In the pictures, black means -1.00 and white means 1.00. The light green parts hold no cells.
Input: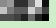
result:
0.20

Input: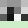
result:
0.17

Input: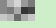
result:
0.44

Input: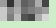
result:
-0.59

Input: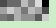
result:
-0.18

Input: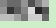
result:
-0.17

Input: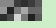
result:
0.06
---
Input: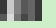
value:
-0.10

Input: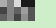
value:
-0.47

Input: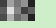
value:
-0.17

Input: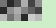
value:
0.25

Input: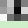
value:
-0.46

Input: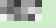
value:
-0.10

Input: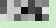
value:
-0.22
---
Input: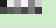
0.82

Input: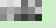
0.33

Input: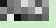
-0.18

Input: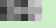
-0.03

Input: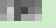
0.63

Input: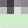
-0.54

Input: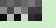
-0.42
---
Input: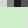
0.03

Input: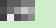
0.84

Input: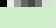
0.85

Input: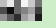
-0.28

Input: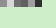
0.69

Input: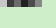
-0.53
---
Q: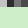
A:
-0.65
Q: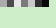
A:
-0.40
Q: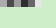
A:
-0.41
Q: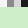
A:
0.09
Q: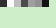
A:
0.97
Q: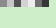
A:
0.55
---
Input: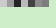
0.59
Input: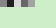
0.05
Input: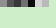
0.12
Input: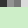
-0.60
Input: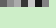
-0.24
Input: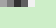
0.29
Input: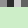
0.14
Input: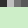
-0.63
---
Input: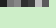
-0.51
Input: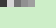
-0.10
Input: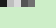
0.71
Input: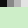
0.07
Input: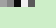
-0.91
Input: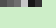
0.56
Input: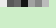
0.26
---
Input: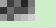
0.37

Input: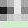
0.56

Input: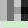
-0.11

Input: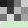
0.70

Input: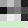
0.87

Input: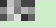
0.75
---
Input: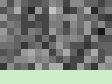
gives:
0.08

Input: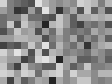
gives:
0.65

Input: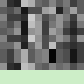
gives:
0.03

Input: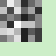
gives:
-0.08

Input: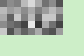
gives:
-0.11
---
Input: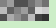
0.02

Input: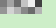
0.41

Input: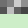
-0.25

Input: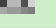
0.20

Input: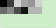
-0.41

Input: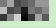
-0.30

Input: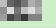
-0.09
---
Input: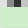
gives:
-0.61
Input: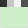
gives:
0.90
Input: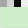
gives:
-0.88
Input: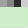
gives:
-0.65
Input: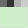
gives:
0.39
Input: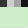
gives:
0.27
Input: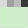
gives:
0.47
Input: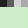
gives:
0.67
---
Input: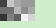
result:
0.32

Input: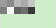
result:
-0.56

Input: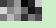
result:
-0.61

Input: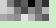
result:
0.42

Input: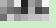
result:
-0.24

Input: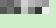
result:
0.85
